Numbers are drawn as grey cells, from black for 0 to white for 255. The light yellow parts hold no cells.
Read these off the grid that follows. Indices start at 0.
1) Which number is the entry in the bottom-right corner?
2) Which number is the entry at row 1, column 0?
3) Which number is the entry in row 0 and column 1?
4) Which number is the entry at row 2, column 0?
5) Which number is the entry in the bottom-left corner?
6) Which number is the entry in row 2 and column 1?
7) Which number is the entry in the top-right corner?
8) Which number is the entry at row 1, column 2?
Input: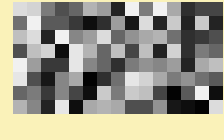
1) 220
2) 112
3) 211
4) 191
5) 179
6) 220
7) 69
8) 90

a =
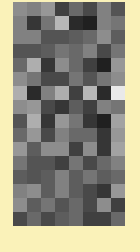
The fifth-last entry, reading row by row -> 93
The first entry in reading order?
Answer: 141
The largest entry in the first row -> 151
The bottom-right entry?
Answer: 105
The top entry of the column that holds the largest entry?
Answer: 84
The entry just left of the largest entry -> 42
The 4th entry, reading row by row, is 64
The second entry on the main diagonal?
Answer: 54
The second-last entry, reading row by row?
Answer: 64
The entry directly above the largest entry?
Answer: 141
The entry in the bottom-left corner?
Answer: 73
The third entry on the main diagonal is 84
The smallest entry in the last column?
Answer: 64
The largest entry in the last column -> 233
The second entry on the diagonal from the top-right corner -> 129

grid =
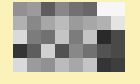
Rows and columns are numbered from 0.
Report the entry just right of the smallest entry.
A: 73
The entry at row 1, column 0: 177
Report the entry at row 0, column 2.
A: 93
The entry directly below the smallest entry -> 82
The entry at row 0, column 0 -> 145
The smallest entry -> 42
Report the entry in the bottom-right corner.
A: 62
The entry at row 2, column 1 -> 124
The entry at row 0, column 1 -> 155
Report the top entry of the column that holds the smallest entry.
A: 246
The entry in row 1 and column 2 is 167

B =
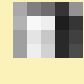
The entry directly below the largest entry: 228
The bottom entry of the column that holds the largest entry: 238
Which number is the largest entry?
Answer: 248
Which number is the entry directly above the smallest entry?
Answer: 53
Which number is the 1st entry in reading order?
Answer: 169
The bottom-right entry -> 75

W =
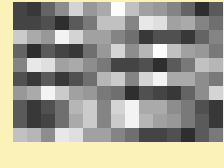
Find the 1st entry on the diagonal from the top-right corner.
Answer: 90
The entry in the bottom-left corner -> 193
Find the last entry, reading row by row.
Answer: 121
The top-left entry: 68
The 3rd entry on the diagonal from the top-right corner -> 56
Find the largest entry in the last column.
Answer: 212
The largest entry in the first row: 252
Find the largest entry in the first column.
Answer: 203
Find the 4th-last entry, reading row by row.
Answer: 80
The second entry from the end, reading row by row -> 90
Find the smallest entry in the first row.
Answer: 46
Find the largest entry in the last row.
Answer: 232

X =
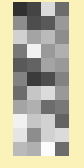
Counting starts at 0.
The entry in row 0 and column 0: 48
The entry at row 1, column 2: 89
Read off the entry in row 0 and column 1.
68
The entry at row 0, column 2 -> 219
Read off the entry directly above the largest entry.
209
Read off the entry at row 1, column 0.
141
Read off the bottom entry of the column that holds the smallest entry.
186
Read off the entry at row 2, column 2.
186
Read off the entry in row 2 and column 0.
209
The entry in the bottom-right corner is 108

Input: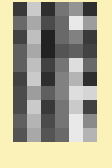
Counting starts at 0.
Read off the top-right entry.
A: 46
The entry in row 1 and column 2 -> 75
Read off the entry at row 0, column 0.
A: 57
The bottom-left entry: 84
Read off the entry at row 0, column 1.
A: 202
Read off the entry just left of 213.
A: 222
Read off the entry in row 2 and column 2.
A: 34
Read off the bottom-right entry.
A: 180
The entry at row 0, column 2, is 46
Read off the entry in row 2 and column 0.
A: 66
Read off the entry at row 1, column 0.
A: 105

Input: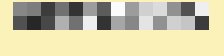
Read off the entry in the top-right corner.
239
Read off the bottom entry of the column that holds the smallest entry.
39
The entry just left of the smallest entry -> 81
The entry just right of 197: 60
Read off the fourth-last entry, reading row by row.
145
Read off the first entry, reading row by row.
135
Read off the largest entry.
251
